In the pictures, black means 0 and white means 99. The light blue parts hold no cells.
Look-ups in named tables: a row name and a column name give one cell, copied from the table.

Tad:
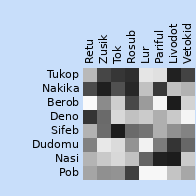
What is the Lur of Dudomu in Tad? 94
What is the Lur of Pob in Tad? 96
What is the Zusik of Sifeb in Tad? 42
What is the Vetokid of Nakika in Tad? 69
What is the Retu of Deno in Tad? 20
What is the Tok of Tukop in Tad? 21
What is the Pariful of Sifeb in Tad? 68
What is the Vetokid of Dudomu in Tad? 40
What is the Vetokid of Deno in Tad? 95
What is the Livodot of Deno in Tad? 78
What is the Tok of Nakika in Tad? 31
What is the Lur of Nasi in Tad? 39
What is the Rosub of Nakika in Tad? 15
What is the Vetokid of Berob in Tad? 82
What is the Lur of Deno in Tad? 79
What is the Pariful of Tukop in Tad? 87
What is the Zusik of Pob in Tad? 56
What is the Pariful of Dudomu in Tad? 48
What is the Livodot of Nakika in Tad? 75

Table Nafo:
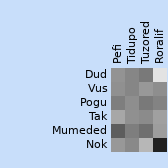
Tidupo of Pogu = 55
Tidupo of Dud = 52
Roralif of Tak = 62
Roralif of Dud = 88
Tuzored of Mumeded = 43
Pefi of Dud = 57
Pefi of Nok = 59
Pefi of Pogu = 49
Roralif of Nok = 13
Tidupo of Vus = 52
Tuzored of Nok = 71
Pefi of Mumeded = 36
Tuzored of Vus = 59
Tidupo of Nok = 53
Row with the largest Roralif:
Dud

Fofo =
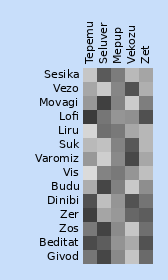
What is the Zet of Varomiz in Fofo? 65
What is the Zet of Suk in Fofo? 71
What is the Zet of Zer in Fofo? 36
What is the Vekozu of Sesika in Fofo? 72
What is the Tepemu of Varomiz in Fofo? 59
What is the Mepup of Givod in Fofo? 53
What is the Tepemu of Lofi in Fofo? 23
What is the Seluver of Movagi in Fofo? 25
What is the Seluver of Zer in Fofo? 64
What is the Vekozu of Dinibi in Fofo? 32
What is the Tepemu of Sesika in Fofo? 77
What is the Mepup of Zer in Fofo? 59
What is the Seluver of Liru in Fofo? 43
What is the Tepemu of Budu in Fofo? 67
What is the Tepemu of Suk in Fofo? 72
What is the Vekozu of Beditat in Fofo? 66

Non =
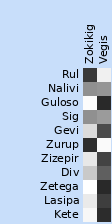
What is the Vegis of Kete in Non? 17
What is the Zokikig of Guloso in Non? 98
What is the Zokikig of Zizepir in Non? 90
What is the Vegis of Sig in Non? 60
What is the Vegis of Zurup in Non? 97
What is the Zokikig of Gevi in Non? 85
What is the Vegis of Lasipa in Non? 24
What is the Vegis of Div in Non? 37
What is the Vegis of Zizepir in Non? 26
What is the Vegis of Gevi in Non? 29
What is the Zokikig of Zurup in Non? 18
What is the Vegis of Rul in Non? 93
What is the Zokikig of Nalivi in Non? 56
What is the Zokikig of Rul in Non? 22
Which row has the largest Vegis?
Zurup

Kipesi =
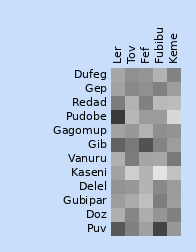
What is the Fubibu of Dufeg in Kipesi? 69
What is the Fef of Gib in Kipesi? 32
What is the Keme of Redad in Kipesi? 73
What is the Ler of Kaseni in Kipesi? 63
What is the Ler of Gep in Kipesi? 63
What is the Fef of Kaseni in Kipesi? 70
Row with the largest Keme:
Pudobe

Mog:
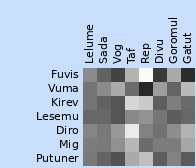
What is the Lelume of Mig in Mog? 48
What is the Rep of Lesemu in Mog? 57
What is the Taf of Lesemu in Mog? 53
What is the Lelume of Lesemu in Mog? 40
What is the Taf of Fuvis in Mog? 69
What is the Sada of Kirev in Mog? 38
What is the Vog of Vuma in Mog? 66
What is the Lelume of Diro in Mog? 52
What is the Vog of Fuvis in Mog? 26
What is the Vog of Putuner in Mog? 32
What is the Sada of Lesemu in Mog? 40
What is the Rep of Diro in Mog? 50
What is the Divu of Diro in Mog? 44
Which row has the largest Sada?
Vuma

